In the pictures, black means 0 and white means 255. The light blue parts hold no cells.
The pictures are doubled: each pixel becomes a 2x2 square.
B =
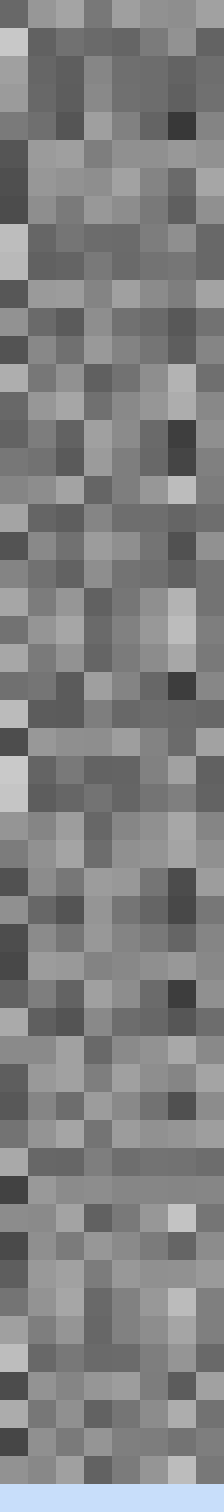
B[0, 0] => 104
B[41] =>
[169, 103, 102, 126, 110, 115, 114, 109]
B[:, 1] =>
[151, 97, 102, 104, 111, 155, 151, 142, 102, 97, 154, 106, 136, 119, 151, 125, 114, 141, 101, 137, 113, 124, 149, 122, 117, 92, 152, 100, 93, 133, 145, 140, 103, 139, 156, 126, 95, 138, 153, 133, 148, 103, 153, 138, 143, 153, 147, 126, 104, 147, 119, 144, 136]
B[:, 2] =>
[164, 113, 94, 93, 85, 159, 146, 122, 117, 100, 156, 91, 112, 145, 166, 98, 90, 163, 94, 113, 98, 150, 166, 146, 91, 91, 143, 121, 102, 157, 164, 119, 84, 118, 153, 99, 84, 161, 161, 109, 165, 102, 139, 163, 123, 161, 166, 149, 120, 133, 144, 122, 160]
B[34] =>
[72, 156, 153, 131, 136, 143, 152, 136]
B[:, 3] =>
[120, 106, 134, 137, 159, 126, 142, 152, 108, 121, 132, 142, 153, 96, 112, 160, 155, 101, 133, 156, 142, 97, 106, 101, 159, 126, 142, 99, 115, 103, 109, 156, 149, 152, 131, 160, 137, 105, 126, 156, 116, 126, 141, 97, 151, 124, 105, 103, 106, 150, 98, 149, 98]
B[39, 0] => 88
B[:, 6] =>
[142, 146, 99, 96, 56, 152, 106, 95, 143, 118, 126, 88, 94, 179, 173, 62, 69, 188, 101, 81, 97, 179, 188, 167, 61, 106, 107, 161, 127, 167, 164, 76, 72, 101, 152, 61, 86, 168, 133, 80, 149, 114, 133, 195, 101, 145, 187, 165, 149, 92, 173, 115, 188]
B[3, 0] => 155
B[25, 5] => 109
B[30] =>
[124, 145, 164, 109, 144, 148, 164, 144]
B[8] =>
[189, 102, 117, 108, 107, 125, 143, 104]
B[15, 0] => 99
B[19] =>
[83, 137, 113, 156, 143, 116, 81, 145]
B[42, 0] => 66
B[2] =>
[160, 102, 94, 134, 111, 109, 99, 110]
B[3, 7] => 112
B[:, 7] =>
[161, 99, 110, 112, 132, 145, 166, 144, 104, 104, 163, 114, 133, 111, 136, 143, 128, 124, 110, 145, 115, 115, 126, 121, 135, 103, 162, 97, 99, 133, 144, 157, 119, 133, 136, 144, 109, 137, 164, 140, 158, 109, 134, 117, 140, 154, 127, 127, 105, 161, 114, 126, 120]
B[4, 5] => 100
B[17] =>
[133, 141, 163, 101, 126, 151, 188, 124]
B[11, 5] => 106
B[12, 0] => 83
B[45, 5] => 144

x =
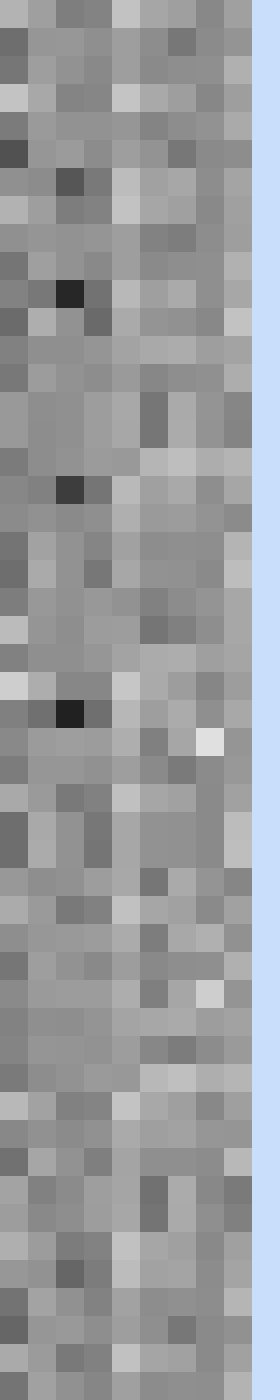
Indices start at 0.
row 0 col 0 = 179
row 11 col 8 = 194
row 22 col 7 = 142
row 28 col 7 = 138
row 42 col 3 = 158
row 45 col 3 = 124
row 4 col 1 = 154
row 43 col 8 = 128
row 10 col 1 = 120
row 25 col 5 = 158
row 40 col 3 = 145
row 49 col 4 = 160
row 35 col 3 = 156
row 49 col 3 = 134
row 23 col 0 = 129
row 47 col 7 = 138
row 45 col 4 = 188
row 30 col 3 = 117
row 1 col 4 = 158
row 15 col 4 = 167
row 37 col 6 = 124
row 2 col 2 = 146
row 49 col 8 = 179
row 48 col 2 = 121
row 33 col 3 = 156
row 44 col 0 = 175
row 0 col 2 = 126
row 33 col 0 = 142
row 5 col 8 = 141
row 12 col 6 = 172
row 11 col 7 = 136
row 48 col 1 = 155
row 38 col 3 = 154
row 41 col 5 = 143
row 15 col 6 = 171
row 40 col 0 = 136

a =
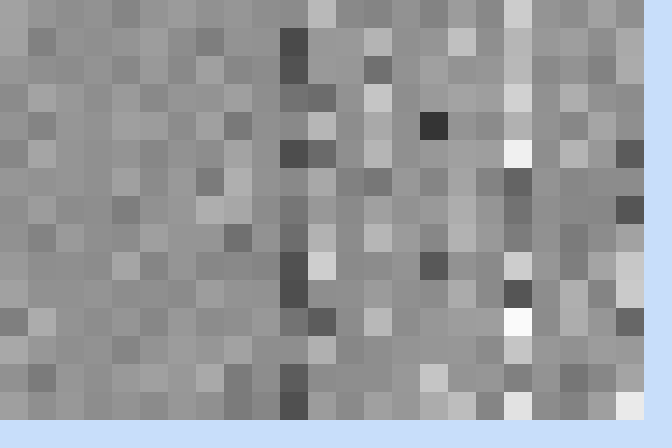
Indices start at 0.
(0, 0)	162
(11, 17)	158
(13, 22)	164
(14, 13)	160
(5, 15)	152
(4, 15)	52
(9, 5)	133
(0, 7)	145
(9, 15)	88
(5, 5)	135
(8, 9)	146
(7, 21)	135
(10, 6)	139
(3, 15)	154
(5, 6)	146
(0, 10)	139
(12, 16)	151
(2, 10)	82
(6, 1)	146
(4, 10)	137
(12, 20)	145
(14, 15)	172
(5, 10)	77
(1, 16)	192
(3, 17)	158
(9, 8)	137
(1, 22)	169
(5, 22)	91
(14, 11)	156
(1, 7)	126
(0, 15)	131
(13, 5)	160
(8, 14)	155
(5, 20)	180
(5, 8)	163
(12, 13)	142
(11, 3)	141

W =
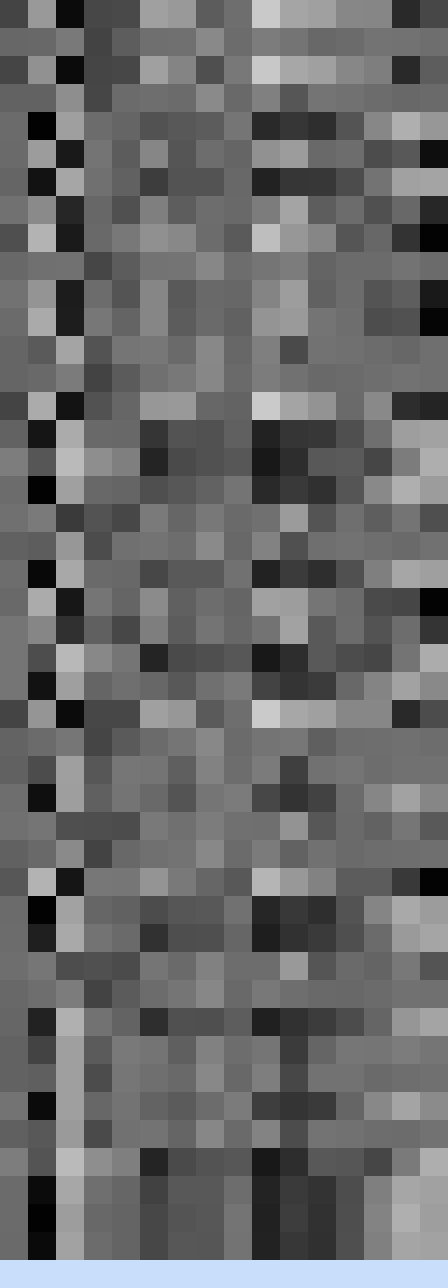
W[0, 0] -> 68
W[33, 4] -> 106
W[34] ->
[110, 118, 77, 80, 75, 117, 106, 129, 109, 109, 153, 85, 106, 100, 120, 84]
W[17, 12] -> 85
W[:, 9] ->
[201, 124, 200, 128, 41, 145, 34, 124, 190, 117, 132, 148, 127, 124, 202, 34, 24, 41, 112, 130, 34, 161, 115, 24, 67, 202, 116, 123, 71, 111, 123, 181, 38, 30, 109, 120, 32, 117, 126, 62, 131, 24, 35, 33, 34]
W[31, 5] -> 148
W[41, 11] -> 88
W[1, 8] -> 108
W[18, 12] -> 111
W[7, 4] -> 80
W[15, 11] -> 55
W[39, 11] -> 58
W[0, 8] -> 110
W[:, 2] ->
[11, 121, 11, 142, 159, 25, 166, 38, 26, 113, 28, 29, 164, 123, 19, 171, 186, 160, 58, 151, 168, 23, 48, 184, 159, 11, 118, 159, 158, 79, 138, 21, 162, 169, 77, 124, 176, 159, 159, 159, 154, 186, 167, 157, 162]
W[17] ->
[108, 2, 160, 104, 101, 79, 87, 98, 116, 41, 57, 48, 85, 137, 175, 156]
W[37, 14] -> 124
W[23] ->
[117, 77, 184, 136, 117, 36, 74, 79, 87, 24, 45, 89, 76, 70, 116, 172]
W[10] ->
[114, 148, 28, 108, 84, 134, 89, 105, 103, 132, 157, 97, 108, 84, 94, 25]
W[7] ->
[113, 138, 38, 103, 80, 127, 93, 109, 105, 124, 164, 93, 108, 80, 104, 39]
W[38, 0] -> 98
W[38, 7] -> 136
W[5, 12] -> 109
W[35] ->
[104, 110, 124, 67, 91, 108, 117, 135, 105, 120, 110, 105, 104, 107, 113, 112]
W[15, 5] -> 53
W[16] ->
[125, 86, 186, 142, 127, 36, 74, 81, 87, 24, 45, 88, 90, 70, 124, 174]
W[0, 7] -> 92
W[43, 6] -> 84
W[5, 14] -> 88
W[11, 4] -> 100
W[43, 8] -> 116
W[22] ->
[117, 134, 48, 96, 71, 126, 92, 116, 103, 115, 162, 89, 108, 83, 109, 52]
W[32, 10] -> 56
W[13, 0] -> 101
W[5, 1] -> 156

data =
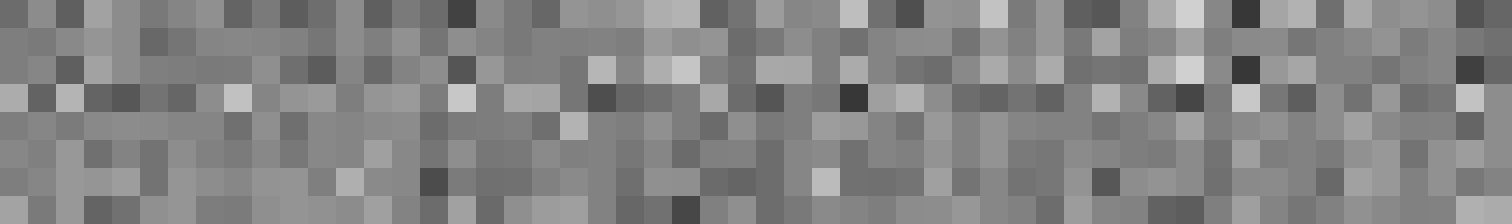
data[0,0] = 108
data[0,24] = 179
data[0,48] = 169
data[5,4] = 131
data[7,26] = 143
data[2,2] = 95
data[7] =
[163, 122, 152, 100, 113, 144, 149, 125, 123, 143, 148, 145, 140, 160, 131, 108, 161, 106, 143, 156, 159, 130, 103, 113, 71, 128, 143, 109, 121, 138, 132, 126, 140, 141, 151, 135, 129, 109, 156, 133, 130, 98, 93, 127, 159, 132, 118, 129, 145, 137, 129, 130, 176, 171]
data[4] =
[126, 134, 123, 137, 140, 138, 133, 133, 112, 143, 111, 136, 133, 138, 140, 108, 123, 125, 128, 111, 179, 130, 126, 144, 125, 107, 143, 121, 127, 157, 152, 132, 116, 153, 130, 147, 133, 130, 130, 117, 126, 135, 162, 127, 138, 145, 130, 141, 161, 137, 129, 130, 101, 141]
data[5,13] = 160
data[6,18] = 113
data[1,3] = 149
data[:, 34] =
[144, 116, 137, 109, 130, 130, 116, 151]
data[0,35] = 194
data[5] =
[135, 128, 152, 112, 131, 115, 141, 129, 123, 136, 120, 136, 133, 160, 136, 117, 142, 119, 121, 138, 128, 130, 119, 134, 107, 128, 129, 109, 134, 138, 113, 132, 128, 147, 130, 147, 122, 119, 139, 133, 126, 123, 139, 115, 159, 126, 130, 123, 145, 152, 115, 145, 157, 141]
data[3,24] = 125
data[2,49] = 117
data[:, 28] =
[134, 141, 167, 127, 127, 134, 134, 121]
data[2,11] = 92
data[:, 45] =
[165, 139, 152, 119, 145, 126, 139, 132]
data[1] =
[126, 122, 137, 149, 140, 104, 117, 133, 135, 133, 129, 118, 140, 127, 145, 117, 142, 132, 121, 129, 128, 130, 126, 154, 143, 148, 108, 121, 141, 128, 113, 132, 140, 141, 116, 147, 129, 151, 121, 163, 126, 135, 162, 127, 138, 139, 118, 129, 137, 147, 124, 134, 120, 112]
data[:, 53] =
[102, 112, 102, 141, 141, 141, 131, 171]
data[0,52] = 83
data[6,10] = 148
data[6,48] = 161
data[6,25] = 107
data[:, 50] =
[148, 124, 129, 110, 129, 115, 129, 129]
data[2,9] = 143
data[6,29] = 187

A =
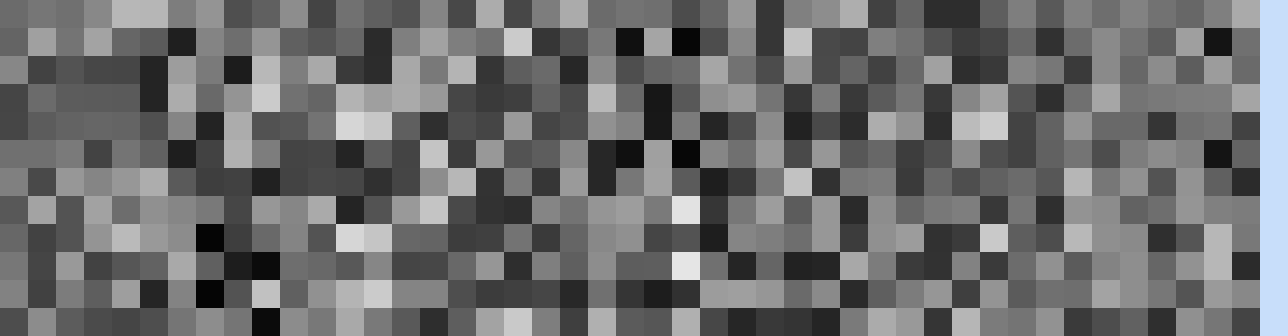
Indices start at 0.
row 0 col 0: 107
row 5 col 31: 103
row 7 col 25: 54
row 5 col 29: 151
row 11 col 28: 52
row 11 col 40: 97
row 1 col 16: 126
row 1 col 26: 136
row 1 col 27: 54
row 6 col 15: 141
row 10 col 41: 119
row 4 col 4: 100
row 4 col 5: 80
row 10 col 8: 83
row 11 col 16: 94
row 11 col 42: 144
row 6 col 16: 183
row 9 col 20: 95
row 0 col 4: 183
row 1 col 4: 102
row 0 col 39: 110
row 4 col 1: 92
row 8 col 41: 47
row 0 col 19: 125
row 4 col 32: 146
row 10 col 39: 163
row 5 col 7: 66
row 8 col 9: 105
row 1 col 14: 127
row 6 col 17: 51
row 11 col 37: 146
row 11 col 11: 120
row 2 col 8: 28
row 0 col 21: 107
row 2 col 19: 106
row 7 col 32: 102
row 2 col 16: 180
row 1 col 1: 160
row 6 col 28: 194
